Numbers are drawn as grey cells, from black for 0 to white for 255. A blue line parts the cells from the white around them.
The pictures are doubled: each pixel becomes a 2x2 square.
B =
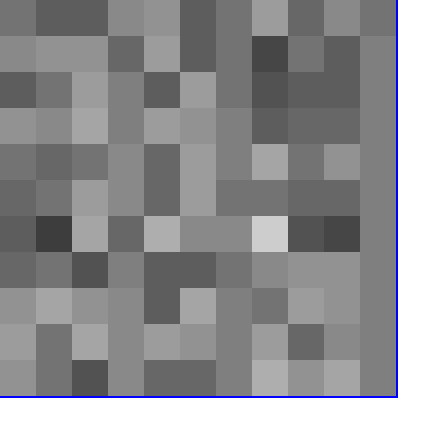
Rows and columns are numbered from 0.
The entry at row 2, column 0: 93
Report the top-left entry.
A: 115
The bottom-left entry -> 146
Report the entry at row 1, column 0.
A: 137
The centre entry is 156
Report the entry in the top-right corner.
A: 115
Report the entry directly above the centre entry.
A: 156
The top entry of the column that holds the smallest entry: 93
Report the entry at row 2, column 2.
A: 156
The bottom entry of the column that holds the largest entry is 174
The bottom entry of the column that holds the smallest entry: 115
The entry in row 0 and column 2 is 93
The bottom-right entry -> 127
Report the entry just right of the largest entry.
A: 82
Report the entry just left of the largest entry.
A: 137
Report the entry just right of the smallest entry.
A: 165
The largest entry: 205
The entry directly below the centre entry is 137
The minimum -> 61
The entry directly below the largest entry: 137

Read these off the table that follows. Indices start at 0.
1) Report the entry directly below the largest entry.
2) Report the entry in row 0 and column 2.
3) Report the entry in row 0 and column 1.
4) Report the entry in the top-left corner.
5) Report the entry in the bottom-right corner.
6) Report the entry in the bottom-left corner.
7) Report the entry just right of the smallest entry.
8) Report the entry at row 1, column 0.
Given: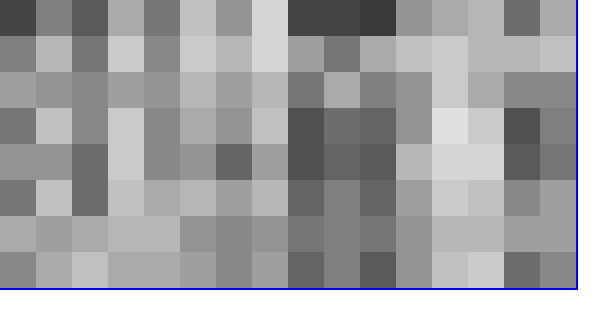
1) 213
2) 90
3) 127
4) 68
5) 136
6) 136
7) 148
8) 127

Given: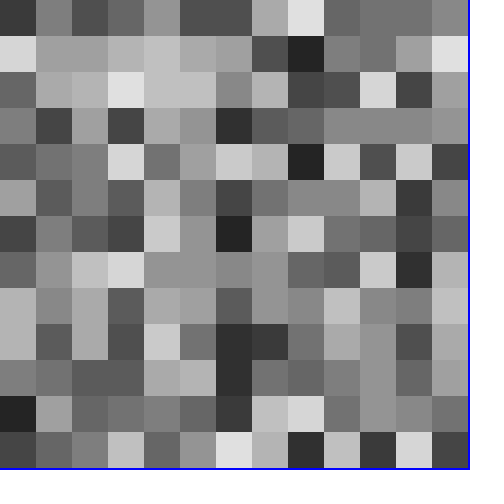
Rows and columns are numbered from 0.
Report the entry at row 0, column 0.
58
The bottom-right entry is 69
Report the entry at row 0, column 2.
79
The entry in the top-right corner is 136
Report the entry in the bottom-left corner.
69
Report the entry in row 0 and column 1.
126
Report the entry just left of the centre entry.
148
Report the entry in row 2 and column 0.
102
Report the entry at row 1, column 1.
160
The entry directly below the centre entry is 136
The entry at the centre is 36
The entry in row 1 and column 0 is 214
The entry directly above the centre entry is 69

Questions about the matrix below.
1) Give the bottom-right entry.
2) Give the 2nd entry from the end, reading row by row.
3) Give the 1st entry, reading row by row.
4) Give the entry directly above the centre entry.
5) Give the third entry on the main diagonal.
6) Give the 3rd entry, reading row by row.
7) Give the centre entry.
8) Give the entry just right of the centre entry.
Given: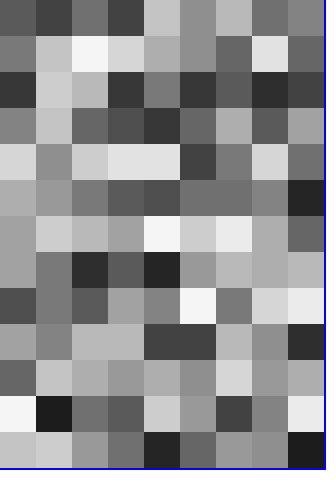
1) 28
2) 143
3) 90
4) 78
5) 185
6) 112
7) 245
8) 205

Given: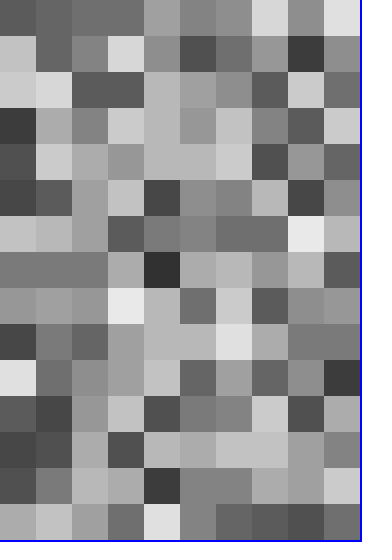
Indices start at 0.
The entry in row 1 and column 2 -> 131
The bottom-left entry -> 172
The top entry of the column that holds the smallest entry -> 160
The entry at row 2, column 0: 203
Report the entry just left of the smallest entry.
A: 172
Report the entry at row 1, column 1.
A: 101
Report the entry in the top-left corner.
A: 91
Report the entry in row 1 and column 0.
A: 194
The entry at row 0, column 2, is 111
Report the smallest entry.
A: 49
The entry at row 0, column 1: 101
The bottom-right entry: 111
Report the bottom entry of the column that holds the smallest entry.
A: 224
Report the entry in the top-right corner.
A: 224
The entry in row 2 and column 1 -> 215

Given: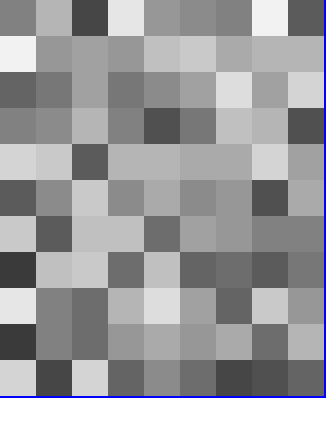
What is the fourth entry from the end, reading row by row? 109
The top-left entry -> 129
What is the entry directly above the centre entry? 181
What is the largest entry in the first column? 242
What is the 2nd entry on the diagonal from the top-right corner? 181
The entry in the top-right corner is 91
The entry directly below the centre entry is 109
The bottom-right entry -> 100
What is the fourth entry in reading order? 230
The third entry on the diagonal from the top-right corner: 221
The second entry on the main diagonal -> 151
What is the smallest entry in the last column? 80
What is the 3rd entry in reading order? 70
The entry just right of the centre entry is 139
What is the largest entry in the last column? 212
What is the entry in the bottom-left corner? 212
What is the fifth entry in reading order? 151
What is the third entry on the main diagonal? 161
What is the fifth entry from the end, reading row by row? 139

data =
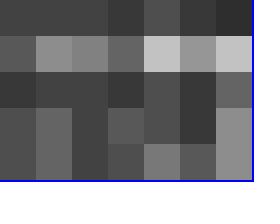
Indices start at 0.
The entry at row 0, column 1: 66
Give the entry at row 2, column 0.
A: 56
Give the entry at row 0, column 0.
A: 66
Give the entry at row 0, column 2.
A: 66
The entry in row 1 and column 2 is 129
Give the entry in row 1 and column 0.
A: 88
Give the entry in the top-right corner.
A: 46
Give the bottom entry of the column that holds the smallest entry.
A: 141
